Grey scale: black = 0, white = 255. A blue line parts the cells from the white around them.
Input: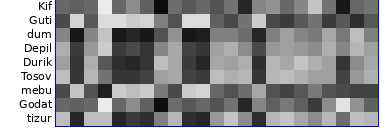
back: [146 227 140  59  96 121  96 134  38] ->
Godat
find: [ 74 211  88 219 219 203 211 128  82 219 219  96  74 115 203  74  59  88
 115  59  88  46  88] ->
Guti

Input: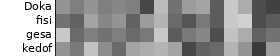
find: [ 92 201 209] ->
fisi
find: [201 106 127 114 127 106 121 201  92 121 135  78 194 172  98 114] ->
gesa
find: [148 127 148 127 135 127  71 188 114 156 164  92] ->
Doka

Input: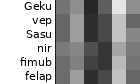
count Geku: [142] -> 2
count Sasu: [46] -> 1

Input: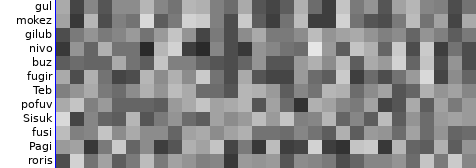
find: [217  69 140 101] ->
fugir
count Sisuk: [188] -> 2

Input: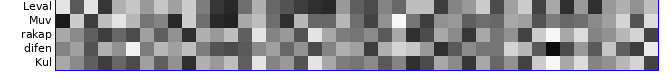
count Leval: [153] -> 5
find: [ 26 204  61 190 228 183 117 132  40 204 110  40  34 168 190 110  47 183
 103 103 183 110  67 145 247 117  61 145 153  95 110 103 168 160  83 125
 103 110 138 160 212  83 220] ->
Muv

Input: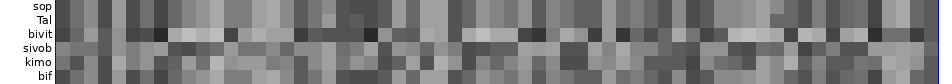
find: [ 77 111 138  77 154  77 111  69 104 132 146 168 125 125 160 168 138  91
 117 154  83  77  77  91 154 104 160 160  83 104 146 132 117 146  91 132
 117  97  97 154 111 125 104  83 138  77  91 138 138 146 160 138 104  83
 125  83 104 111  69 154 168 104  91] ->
bif
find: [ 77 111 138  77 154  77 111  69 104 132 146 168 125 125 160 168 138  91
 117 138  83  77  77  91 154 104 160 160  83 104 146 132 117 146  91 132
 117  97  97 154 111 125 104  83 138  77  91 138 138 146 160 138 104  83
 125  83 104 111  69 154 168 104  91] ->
sop

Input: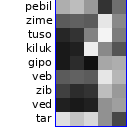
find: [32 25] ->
ved
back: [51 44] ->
zib

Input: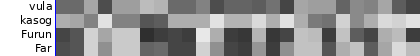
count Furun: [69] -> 4
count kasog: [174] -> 7
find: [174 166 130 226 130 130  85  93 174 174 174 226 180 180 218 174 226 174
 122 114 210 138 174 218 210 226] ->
kasog
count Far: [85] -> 2
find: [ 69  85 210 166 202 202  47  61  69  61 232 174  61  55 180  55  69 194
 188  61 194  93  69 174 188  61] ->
Furun
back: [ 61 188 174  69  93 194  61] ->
Furun

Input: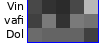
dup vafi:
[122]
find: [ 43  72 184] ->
Vin
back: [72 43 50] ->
Vin
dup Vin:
[72]
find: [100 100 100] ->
Dol
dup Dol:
[100]

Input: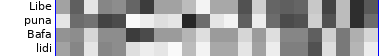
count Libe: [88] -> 1
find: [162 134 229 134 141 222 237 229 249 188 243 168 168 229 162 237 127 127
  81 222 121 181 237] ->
lidi
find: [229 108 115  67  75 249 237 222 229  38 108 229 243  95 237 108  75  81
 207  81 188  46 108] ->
puna
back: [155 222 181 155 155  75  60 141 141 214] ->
Bafa
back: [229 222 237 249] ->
puna
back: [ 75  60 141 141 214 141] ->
Bafa

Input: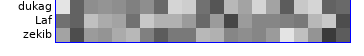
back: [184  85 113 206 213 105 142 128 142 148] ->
dukag
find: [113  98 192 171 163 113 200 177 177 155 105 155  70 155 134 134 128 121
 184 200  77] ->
Laf
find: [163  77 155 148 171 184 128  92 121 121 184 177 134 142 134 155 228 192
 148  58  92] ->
zekib
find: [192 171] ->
Laf
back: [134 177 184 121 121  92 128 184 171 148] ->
zekib

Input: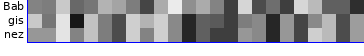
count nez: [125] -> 1
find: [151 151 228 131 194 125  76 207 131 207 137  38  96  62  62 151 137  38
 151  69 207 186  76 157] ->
nez
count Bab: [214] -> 2

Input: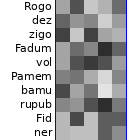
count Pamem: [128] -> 1
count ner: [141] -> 1

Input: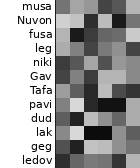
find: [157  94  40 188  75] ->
Tafa
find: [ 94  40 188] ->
Tafa

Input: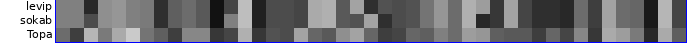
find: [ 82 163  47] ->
sokab
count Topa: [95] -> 4
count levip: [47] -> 4
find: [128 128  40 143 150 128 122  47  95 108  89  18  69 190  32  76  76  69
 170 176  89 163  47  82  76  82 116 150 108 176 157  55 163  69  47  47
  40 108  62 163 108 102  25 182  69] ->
levip

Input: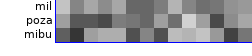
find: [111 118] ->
mil
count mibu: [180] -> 1
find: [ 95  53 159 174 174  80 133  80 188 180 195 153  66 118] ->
mibu

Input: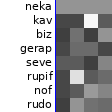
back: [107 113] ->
rudo
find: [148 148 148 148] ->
neka
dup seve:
[91]
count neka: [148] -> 4
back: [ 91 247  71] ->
kav

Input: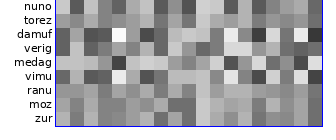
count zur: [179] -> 4
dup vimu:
[187]
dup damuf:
[235]
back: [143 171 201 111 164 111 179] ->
zur
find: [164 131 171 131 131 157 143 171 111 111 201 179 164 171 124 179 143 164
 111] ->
moz

